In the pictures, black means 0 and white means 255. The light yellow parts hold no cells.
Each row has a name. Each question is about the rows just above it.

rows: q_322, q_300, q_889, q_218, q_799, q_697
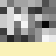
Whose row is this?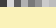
q_799
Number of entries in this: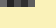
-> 5
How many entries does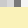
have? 4
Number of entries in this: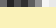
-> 8
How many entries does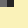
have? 2

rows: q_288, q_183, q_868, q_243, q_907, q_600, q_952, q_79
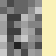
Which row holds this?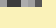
q_907
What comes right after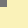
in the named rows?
[147]
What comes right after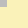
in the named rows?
[159]

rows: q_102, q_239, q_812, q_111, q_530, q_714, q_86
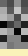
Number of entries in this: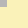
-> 1
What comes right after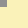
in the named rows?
[75]
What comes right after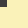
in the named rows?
[103]
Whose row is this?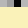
q_530

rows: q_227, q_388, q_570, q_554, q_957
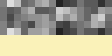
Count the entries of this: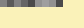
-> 9
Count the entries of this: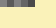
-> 5

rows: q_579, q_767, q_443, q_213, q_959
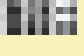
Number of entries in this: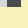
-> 3
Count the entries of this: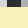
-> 4
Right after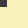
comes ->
[160]
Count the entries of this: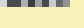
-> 10
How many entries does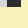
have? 3

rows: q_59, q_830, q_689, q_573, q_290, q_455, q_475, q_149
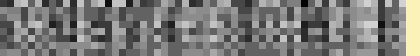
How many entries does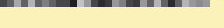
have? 30
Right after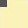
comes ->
[71]
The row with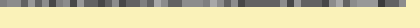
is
q_149
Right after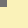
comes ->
[98]

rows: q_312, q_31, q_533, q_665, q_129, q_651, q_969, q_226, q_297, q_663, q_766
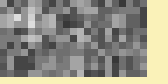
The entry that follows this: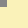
[123]
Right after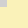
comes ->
[123]

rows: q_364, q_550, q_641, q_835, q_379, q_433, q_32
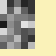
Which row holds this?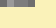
q_641
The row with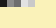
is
q_835
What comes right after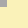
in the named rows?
[139]
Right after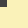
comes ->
[185]

